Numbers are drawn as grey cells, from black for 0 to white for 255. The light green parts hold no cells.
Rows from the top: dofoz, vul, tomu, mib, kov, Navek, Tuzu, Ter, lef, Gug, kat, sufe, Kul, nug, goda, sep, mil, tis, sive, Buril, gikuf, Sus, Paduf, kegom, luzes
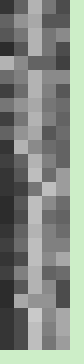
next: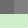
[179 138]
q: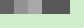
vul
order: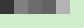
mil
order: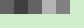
sufe
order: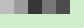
luzes
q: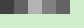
sufe
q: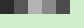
gikuf

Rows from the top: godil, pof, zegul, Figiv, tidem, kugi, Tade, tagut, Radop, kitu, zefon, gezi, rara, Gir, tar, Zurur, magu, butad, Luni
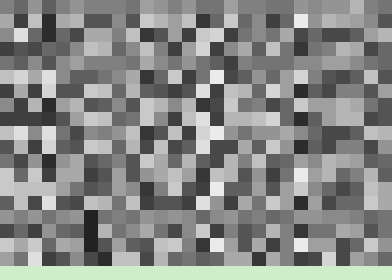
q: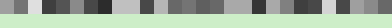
Luni
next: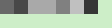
[ 84 159]
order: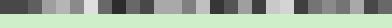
zegul

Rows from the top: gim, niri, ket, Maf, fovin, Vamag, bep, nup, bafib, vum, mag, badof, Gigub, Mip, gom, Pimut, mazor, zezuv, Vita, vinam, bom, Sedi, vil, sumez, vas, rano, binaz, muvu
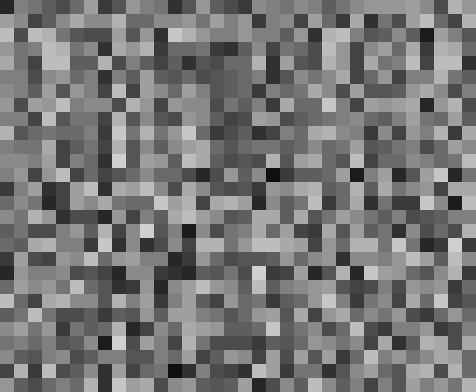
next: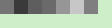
[ 58 116]
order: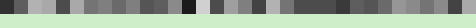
vas
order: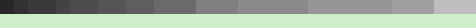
Vita
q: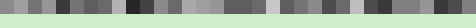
sumez
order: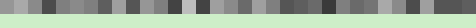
bep
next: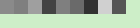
[159 150]
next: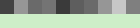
[ 58 116]

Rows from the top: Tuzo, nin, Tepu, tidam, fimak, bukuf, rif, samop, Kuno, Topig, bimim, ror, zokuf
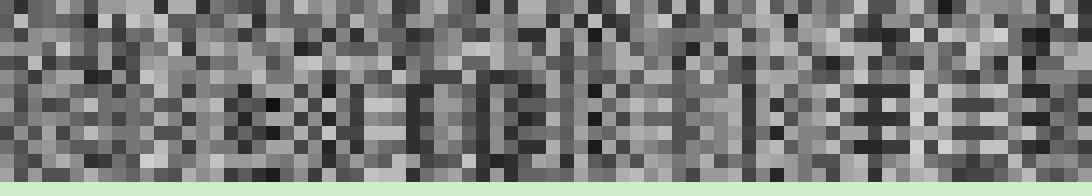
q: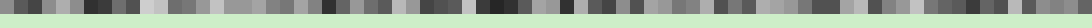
ror
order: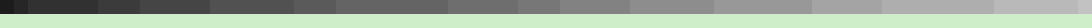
zokuf
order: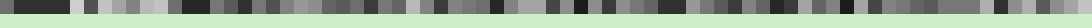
rif
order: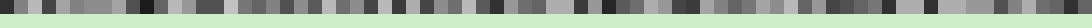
Tuzo

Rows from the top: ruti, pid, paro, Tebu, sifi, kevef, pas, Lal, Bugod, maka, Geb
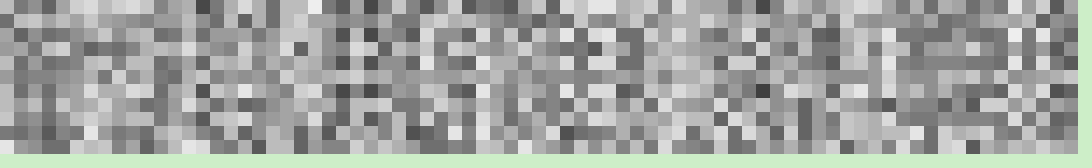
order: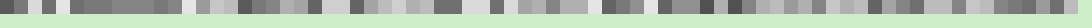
sifi
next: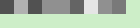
[100 229]
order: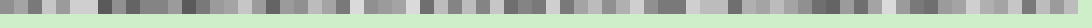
Lal

